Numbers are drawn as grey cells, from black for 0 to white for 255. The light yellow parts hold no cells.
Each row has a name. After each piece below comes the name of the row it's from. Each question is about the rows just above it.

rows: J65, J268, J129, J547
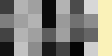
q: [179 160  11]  J65
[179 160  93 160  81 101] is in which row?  J129
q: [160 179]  J268

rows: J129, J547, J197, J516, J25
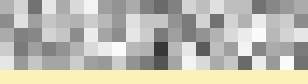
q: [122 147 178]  J197
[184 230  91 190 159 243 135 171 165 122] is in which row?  J516
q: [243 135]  J516
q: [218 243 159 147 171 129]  J129
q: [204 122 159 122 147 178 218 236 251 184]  J197
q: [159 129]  J516
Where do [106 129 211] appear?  J129

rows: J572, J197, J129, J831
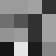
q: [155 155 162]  J572
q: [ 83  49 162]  J197
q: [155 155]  J572
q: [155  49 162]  J129

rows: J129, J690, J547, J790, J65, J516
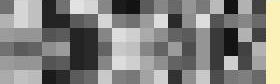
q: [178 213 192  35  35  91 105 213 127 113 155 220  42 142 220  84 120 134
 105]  J690
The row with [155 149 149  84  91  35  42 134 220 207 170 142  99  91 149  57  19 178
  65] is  J547
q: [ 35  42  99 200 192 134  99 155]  J790

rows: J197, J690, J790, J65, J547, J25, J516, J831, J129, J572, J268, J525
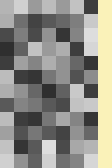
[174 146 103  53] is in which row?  J547
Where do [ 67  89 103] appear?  J690
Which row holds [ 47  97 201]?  J516
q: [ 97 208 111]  J525

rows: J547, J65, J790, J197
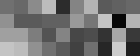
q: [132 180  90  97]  J547
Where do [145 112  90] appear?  J197
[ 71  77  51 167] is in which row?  J790
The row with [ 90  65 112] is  J197
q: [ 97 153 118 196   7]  J65
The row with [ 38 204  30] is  J197

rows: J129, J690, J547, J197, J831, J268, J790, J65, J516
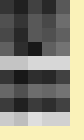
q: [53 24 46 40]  J268
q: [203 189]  J516
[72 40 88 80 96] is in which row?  J547
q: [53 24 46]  J268
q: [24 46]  J268

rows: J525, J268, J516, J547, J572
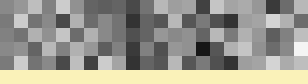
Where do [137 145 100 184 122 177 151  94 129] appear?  J516
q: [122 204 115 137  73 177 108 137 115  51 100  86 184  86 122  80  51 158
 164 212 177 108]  J268
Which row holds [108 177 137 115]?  J516
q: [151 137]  J516
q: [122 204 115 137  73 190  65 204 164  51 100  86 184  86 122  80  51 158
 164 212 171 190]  J572
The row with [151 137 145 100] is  J516

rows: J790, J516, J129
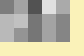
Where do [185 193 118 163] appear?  J516
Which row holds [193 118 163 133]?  J516
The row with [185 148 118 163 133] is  J129
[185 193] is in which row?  J516

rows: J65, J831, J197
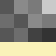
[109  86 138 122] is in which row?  J831
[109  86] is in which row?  J831
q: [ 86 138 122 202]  J65
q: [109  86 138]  J831
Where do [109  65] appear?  J197

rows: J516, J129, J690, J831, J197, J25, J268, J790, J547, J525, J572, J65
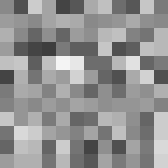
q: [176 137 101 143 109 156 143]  J268
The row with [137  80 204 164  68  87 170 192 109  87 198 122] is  J516
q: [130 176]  J268
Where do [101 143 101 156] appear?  J690
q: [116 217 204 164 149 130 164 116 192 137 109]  J525
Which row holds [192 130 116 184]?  J690

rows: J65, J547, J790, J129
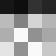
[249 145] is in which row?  J790
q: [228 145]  J129
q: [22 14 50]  J65
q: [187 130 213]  J547
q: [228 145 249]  J129

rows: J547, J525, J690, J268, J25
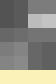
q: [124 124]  J547
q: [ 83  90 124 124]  J547
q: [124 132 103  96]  J268

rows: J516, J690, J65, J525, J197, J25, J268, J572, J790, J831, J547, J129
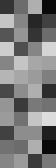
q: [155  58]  J129
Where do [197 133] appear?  J690
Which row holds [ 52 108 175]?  J516
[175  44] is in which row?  J268
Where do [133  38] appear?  J690

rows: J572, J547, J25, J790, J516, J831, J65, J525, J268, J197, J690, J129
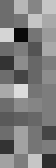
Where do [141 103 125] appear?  J516
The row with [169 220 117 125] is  J65
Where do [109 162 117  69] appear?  J197
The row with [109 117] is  J547
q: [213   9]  J25
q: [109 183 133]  J572
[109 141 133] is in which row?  J525

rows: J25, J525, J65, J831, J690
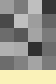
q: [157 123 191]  J25
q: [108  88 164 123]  J65
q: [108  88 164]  J65
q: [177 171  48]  J831
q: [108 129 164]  J690

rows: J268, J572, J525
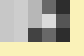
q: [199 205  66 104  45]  J525
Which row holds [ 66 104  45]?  J525
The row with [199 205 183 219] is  J572
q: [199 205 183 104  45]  J268

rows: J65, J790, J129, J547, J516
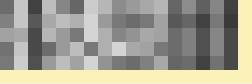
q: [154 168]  J65
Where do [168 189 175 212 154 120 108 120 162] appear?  J790

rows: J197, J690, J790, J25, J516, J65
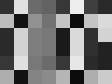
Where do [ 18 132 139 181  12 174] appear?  J65
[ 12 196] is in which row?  J690
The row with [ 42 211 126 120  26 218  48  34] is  J25

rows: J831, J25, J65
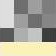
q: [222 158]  J25
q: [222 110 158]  J831
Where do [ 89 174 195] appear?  J65

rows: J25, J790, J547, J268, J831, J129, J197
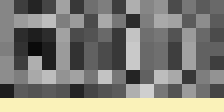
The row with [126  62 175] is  J25
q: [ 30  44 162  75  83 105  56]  J547

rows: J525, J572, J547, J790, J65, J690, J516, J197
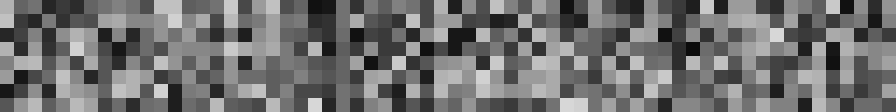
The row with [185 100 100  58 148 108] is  J790
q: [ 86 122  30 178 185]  J690

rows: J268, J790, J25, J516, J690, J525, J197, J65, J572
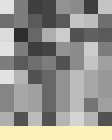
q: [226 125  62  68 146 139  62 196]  J268
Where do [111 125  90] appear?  J790
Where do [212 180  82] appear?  J572
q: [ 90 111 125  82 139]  J690
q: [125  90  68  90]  J790
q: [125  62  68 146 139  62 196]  J268

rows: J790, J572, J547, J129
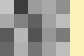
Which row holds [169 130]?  J572
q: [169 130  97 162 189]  J572
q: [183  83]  J547
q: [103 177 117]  J129

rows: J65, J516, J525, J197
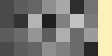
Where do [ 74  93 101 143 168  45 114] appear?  J65
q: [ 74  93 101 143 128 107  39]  J197
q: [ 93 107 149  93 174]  J525

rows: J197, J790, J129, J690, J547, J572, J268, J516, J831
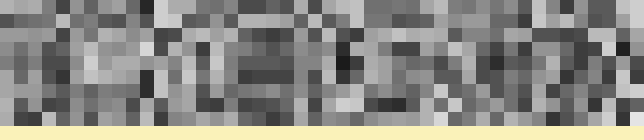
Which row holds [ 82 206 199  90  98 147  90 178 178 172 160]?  J790
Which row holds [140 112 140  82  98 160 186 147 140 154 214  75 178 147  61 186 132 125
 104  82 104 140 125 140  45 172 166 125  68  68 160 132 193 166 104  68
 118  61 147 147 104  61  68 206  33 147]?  J690
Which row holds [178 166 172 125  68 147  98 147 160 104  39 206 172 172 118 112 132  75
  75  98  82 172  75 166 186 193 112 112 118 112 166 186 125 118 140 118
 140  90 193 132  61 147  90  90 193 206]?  J197
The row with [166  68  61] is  J516
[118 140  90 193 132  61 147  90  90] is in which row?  J197
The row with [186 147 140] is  J690

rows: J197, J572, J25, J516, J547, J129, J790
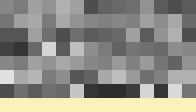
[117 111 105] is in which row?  J516
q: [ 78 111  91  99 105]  J25
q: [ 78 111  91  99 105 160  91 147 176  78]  J25
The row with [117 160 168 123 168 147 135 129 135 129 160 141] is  J572

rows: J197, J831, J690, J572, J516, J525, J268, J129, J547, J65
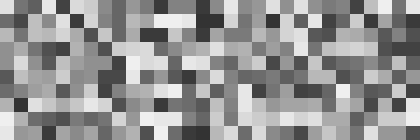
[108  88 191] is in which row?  J129
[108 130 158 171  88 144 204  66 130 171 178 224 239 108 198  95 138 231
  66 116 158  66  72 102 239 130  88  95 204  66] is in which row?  J268
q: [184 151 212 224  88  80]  J690
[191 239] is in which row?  J197

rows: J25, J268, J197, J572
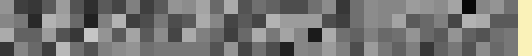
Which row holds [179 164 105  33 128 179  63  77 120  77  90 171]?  J268
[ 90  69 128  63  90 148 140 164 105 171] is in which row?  J25
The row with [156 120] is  J572
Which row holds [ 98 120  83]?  J572
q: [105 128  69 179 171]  J268
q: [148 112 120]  J572

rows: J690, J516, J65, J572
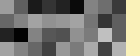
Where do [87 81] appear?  J65
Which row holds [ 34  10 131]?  J690
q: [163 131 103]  J572
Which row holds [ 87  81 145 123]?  J65
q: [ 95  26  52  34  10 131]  J690

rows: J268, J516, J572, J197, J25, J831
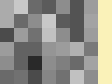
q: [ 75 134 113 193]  J831
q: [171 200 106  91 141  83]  J268
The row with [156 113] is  J572
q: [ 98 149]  J197
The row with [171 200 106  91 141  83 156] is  J268
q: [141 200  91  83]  J516

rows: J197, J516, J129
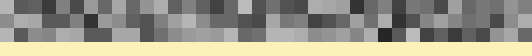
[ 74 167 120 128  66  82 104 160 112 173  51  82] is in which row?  J516
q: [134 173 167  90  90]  J129

